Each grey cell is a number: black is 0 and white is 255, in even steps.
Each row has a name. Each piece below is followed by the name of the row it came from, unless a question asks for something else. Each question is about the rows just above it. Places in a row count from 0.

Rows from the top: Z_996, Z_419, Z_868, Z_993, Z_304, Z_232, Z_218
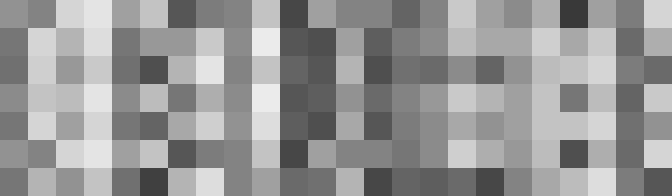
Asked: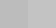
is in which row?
Z_868
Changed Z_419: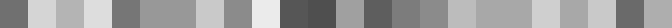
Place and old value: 0, [118]

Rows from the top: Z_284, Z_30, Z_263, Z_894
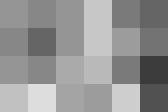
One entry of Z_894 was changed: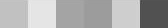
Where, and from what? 1, [221]
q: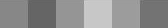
Z_30
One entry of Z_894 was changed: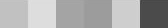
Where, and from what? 5, [81]
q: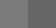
Z_284

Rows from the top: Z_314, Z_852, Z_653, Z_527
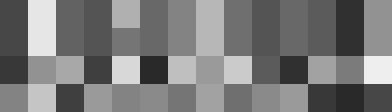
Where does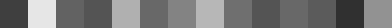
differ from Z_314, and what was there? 0, [71]
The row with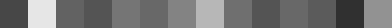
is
Z_852
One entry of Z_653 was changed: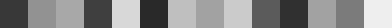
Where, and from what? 7, [154]

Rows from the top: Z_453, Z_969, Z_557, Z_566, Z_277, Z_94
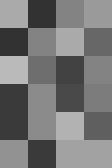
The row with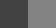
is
Z_557
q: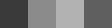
Z_277
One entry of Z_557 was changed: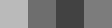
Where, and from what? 3, [131]
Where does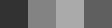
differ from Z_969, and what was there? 3, [103]
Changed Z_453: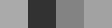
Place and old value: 3, [154]
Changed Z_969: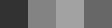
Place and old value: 2, [170]
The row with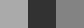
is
Z_453

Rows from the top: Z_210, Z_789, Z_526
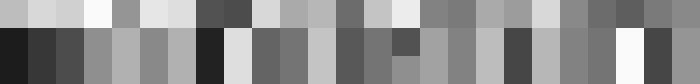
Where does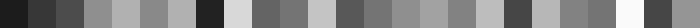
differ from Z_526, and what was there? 8, [222]
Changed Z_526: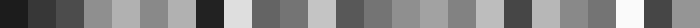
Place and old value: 20, [130]

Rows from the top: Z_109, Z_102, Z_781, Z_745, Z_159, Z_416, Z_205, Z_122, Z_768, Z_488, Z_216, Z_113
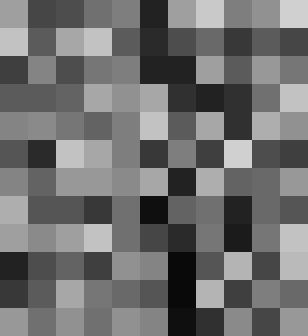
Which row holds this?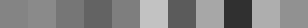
Z_159
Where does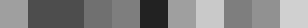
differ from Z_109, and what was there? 1, [70]
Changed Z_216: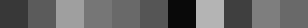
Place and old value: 2, [167]
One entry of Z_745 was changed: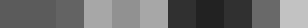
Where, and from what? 9, [112]

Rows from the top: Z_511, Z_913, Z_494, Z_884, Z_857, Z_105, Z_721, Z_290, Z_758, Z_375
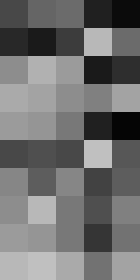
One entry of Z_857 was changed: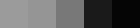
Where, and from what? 3, [32]
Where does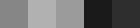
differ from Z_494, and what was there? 0, [141]

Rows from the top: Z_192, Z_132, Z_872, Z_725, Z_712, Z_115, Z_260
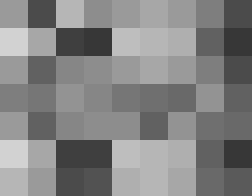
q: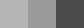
Z_260
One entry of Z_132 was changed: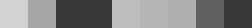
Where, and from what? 2, [63]
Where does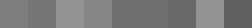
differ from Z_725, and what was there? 4, [118]
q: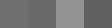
Z_725

